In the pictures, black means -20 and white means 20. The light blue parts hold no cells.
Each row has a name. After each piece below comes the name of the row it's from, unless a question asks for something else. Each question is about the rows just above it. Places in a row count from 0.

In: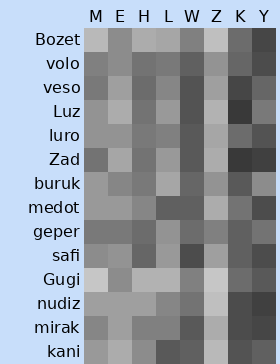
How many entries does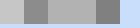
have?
5
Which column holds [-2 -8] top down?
Y
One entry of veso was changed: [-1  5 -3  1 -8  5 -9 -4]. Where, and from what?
4, [-7]
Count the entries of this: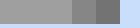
5
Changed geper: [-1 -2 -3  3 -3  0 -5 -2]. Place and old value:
1, [-1]
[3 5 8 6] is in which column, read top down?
Z

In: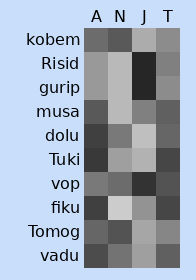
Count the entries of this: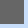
1
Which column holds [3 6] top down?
J
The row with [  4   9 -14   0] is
Risid

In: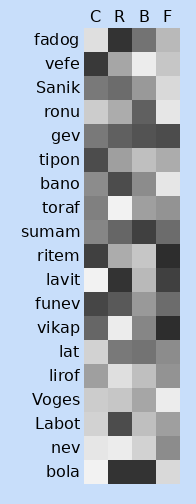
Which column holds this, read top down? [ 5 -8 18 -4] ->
R
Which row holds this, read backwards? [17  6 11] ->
Voges
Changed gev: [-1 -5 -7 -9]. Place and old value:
3, [-8]
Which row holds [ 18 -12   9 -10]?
lavit
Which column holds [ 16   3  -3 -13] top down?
F
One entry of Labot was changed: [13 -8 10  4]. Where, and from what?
3, [5]
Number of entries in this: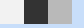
3

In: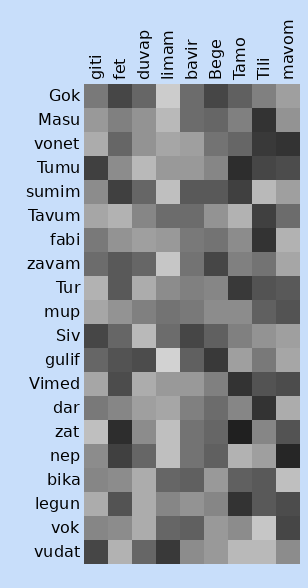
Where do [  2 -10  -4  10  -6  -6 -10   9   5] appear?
sumim
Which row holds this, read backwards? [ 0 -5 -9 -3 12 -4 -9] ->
Gok
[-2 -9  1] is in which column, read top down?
Bege
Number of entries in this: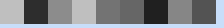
9
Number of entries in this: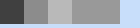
5
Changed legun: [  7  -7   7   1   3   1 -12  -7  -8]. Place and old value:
7, [-6]
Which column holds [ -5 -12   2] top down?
Tamo

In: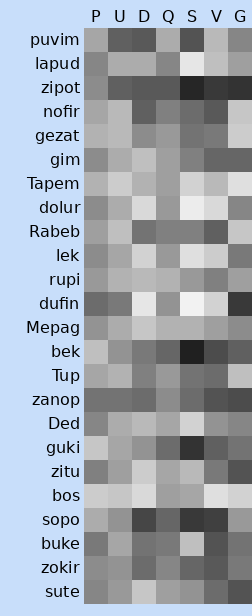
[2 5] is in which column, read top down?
P
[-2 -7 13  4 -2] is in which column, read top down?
G
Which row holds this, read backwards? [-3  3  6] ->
guki

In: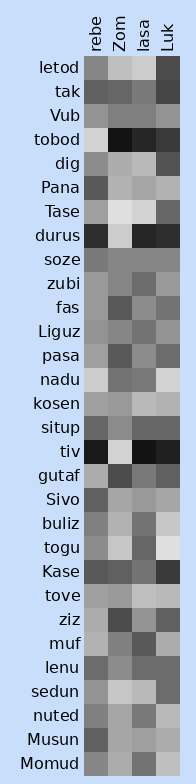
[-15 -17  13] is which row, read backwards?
tiv
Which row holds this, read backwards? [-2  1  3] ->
Liguz
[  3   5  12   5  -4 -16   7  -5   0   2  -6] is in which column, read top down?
rebe
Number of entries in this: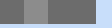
4
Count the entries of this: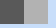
2

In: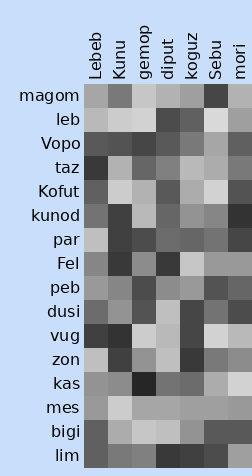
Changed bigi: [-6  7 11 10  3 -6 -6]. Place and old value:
0, [-5]
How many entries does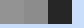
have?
3

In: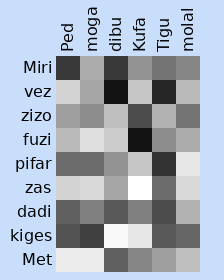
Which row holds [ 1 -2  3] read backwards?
Miri
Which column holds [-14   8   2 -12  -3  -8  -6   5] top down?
Tigu
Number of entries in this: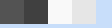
4
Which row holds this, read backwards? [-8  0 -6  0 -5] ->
dadi
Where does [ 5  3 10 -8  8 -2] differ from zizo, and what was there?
1, [2]

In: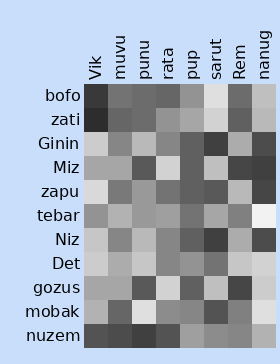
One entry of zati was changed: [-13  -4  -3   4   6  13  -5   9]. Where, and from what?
3, [3]
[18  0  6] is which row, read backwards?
tebar
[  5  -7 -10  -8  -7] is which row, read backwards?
nuzem
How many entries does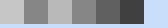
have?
6

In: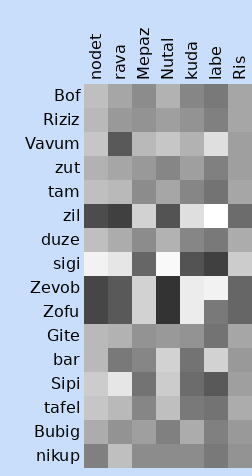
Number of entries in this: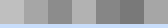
7
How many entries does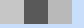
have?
3
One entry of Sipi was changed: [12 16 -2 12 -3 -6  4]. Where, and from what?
6, [5]
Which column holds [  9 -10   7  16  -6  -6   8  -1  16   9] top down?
rava
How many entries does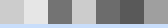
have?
7

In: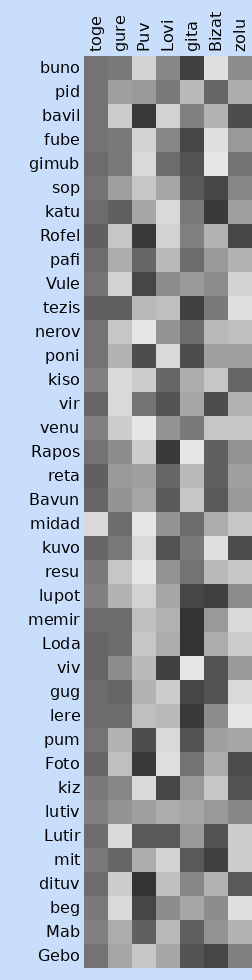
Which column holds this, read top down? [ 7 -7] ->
Bizat
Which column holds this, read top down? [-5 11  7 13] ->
gure
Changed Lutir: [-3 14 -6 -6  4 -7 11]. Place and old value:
6, [12]
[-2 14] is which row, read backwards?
vir
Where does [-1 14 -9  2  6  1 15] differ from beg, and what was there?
5, [2]
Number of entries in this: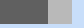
3
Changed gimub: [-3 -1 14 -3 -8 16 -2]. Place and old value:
4, [-7]

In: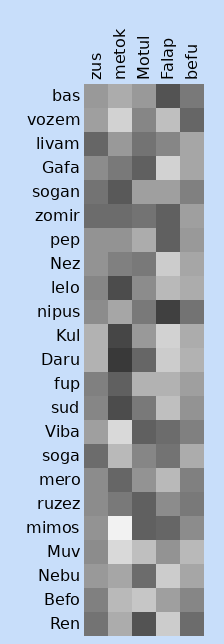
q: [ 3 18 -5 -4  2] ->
mimos
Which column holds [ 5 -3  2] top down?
zus
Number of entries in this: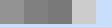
4
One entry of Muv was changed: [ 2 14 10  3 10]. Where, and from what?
4, [9]
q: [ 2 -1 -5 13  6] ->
Gafa
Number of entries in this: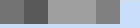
5

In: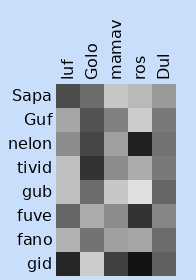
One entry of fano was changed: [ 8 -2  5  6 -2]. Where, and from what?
4, [-3]
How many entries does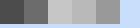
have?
5
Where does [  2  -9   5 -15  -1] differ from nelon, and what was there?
4, [-2]
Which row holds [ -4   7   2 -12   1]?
fuve
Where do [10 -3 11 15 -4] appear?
gub

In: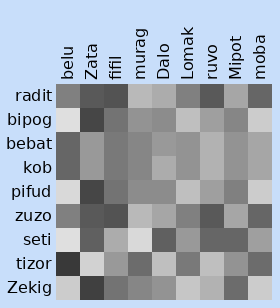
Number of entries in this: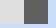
2
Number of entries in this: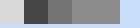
5

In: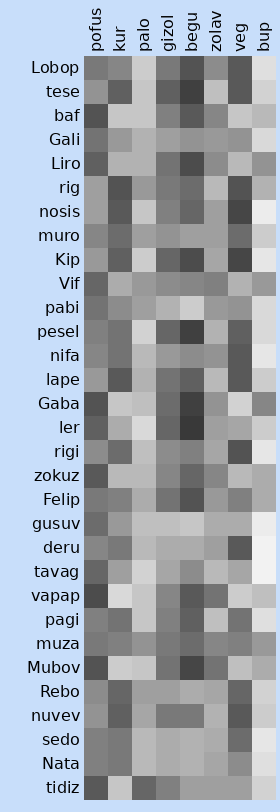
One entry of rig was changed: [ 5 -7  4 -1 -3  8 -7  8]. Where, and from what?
5, [9]
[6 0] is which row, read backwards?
rigi
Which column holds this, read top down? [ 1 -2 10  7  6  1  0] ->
gizol
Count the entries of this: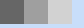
3
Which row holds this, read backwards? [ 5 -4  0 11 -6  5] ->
nosis
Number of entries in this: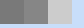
3

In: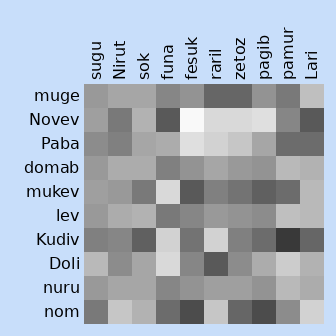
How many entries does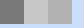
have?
3
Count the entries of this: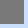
1

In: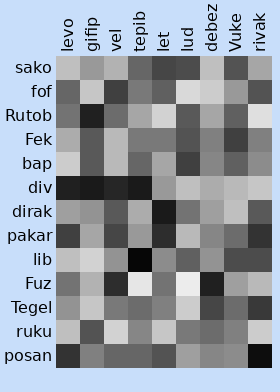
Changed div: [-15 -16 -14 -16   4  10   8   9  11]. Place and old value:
6, [7]
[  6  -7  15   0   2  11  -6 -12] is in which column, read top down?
rivak
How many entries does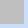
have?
1
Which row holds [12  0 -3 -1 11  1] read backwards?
ruku

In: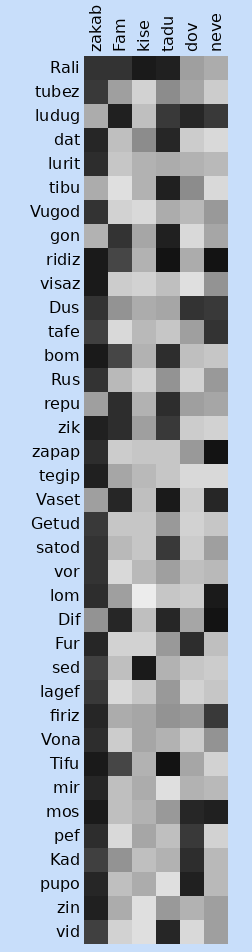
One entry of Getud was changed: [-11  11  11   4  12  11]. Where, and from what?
4, [13]
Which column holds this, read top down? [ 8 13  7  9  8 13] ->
kise
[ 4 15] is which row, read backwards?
zin
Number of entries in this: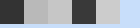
5
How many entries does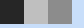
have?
3
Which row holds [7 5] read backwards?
Rali

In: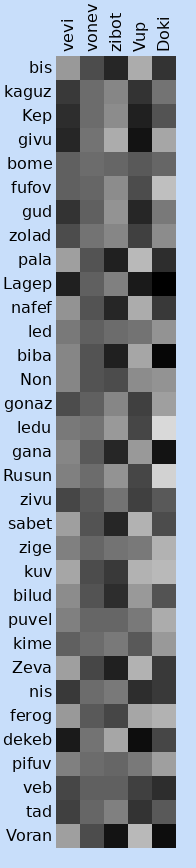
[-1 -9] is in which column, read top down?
zibot
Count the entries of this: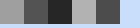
5
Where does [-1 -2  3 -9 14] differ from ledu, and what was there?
2, [4]

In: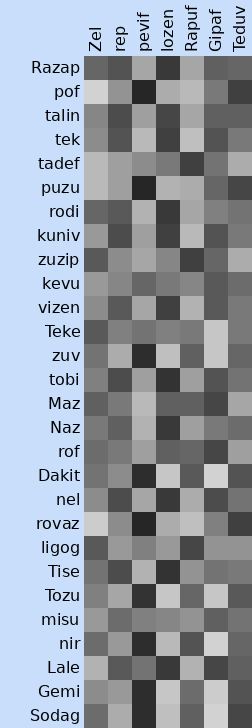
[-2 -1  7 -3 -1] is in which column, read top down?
Teduv
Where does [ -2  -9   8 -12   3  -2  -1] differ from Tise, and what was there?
1, [-8]
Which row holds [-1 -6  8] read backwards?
vizen
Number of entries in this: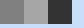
3
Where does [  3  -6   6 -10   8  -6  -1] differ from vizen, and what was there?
0, [2]
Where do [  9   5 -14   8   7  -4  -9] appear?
puzu
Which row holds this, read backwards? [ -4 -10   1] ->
zuzip

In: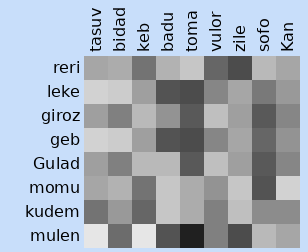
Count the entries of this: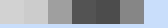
6
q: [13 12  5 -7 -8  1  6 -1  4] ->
leke
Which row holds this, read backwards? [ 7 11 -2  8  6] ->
momu
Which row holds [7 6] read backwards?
reri
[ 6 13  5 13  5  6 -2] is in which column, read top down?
tasuv

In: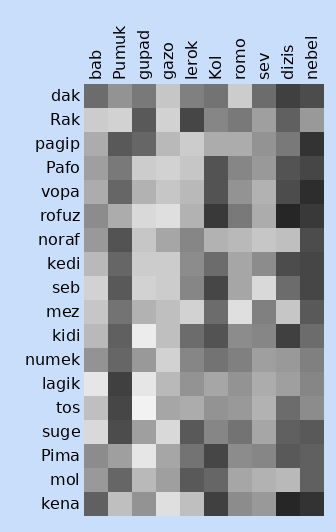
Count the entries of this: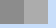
2
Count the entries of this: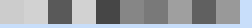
10
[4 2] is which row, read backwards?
kena
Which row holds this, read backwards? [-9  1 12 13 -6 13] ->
seb

